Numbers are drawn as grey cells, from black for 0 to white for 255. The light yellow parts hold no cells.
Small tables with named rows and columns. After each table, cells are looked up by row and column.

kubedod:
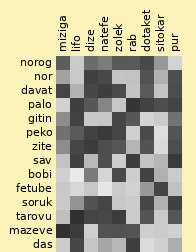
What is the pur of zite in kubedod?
78
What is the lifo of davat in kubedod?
178
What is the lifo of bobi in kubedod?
233
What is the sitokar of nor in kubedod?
177
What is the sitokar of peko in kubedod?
221
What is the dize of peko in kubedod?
66
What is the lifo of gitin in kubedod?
66
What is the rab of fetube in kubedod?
209
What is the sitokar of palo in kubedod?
77

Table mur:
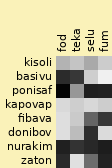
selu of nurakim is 40
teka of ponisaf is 151
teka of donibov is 188
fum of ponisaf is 33
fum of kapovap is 205
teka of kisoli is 196
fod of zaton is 42
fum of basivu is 240
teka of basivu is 55

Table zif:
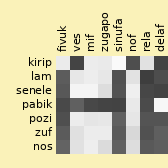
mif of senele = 244
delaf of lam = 77
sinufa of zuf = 90
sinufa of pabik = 67
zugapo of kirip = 234
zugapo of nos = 219
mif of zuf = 236
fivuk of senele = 88
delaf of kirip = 67
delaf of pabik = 247
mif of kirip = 236
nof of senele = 239
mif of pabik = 72
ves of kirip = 68
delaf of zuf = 95
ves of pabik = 96
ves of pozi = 236
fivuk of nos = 99
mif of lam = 237
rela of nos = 89

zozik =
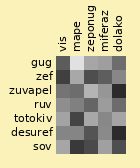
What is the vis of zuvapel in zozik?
116
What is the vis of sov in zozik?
166
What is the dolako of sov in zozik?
78
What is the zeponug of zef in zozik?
78
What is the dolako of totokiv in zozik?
164
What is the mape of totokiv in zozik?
68
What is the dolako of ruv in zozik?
108
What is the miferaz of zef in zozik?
94
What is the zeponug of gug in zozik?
166
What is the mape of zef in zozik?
168
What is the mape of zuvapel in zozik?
109

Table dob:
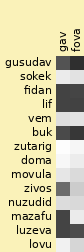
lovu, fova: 214
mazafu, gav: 68
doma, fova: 236
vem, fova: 226
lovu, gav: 241
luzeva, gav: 68
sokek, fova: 226
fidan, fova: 69
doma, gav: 247
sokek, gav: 235
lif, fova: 66

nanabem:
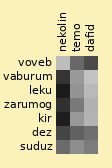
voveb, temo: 104
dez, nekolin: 69
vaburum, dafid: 194
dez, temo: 97
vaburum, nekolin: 52
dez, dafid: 111
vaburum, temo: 153
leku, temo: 148
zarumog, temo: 121
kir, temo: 152
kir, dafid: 179
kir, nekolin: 30
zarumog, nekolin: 48
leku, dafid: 185
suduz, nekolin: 107
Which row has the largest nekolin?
voveb

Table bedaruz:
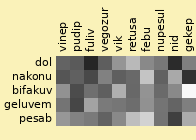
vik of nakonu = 95
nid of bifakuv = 137
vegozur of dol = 94
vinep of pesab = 151
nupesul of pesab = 115
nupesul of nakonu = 97
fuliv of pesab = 122
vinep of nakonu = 85
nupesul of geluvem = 116
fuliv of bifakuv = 111
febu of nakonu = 196
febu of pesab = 210
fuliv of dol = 38
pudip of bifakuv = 76
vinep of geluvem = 116
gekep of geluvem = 127
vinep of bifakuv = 146
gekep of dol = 127
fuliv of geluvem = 163

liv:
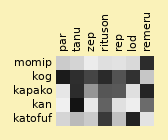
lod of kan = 238
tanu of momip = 212
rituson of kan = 98
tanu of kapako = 44
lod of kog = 49
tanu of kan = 19
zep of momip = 236
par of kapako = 230
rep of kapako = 89
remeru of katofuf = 227
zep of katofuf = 202
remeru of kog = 198
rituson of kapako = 86
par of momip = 203

